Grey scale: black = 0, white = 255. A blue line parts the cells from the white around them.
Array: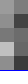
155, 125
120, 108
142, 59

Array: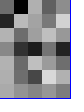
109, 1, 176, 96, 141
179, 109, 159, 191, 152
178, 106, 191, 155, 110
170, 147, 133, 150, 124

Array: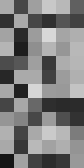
171, 71, 159, 200, 184, 96
163, 42, 156, 216, 165, 175
76, 87, 159, 57, 173, 182
168, 33, 214, 155, 153, 195
149, 132, 71, 155, 79, 50
169, 55, 185, 162, 175, 148

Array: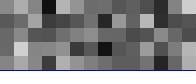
137, 173, 133, 17, 180, 148, 108, 110, 86, 95, 78, 44, 131, 205
104, 137, 85, 83, 111, 129, 141, 103, 102, 75, 83, 138, 103, 77
133, 168, 135, 60, 176, 147, 127, 110, 93, 93, 115, 37, 103, 175

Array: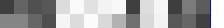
63, 100, 80, 87, 220, 249, 225, 243, 248, 63, 221, 245, 62, 123, 92

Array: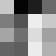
200, 4, 29, 105
165, 112, 220, 161

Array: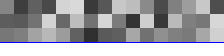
133, 62, 96, 73, 212, 217, 58, 87, 199, 189, 138, 75, 128, 157, 200, 78
119, 127, 163, 184, 156, 97, 48, 90, 95, 167, 113, 144, 128, 122, 167, 208
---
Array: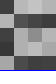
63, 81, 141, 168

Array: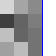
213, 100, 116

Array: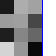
26, 159, 103

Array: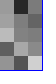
155, 126, 125

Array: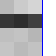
185, 45, 182

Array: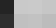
36, 192
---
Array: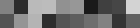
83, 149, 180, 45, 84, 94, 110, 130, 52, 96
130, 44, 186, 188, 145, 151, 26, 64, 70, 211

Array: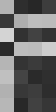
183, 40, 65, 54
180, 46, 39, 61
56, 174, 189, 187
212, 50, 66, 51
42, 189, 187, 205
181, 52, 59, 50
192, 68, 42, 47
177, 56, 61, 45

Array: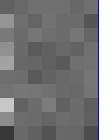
56, 106, 97, 83, 104, 103, 77
98, 104, 112, 112, 111, 103, 111
148, 110, 100, 114, 107, 107, 86
121, 107, 117, 110, 108, 118, 101
144, 106, 91, 97, 104, 99, 112
163, 103, 102, 96, 90, 111, 114
110, 109, 89, 99, 105, 107, 117
115, 119, 117, 113, 106, 104, 116
199, 98, 108, 124, 97, 108, 94
140, 109, 107, 101, 109, 107, 96

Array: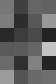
155, 84, 105, 110
119, 64, 101, 99
125, 44, 87, 152
40, 60, 73, 35
89, 91, 101, 195
107, 47, 129, 35

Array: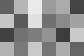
178, 122, 201, 117, 172, 100
97, 182, 234, 155, 170, 67
198, 90, 225, 113, 137, 163
65, 114, 125, 147, 60, 202

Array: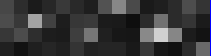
32, 18, 31, 38, 32, 52, 34, 37, 37, 25, 56, 22, 16, 43, 105
71, 45, 27, 39, 57, 41, 30, 82, 135, 74, 26, 31, 43, 77, 52
76, 56, 163, 65, 29, 55, 58, 27, 26, 14, 43, 114, 43, 53, 27
55, 76, 46, 29, 27, 62, 118, 32, 23, 22, 137, 208, 134, 28, 19

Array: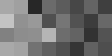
169, 163, 114, 96, 80, 53, 97, 78
168, 160, 39, 107, 92, 71, 100, 63
195, 145, 153, 80, 118, 82, 60, 104
129, 141, 143, 181, 109, 99, 50, 83

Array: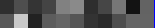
88, 201, 34, 92, 101, 85, 51, 42, 78, 101, 100
47, 78, 52, 68, 129, 138, 46, 70, 119, 19, 99
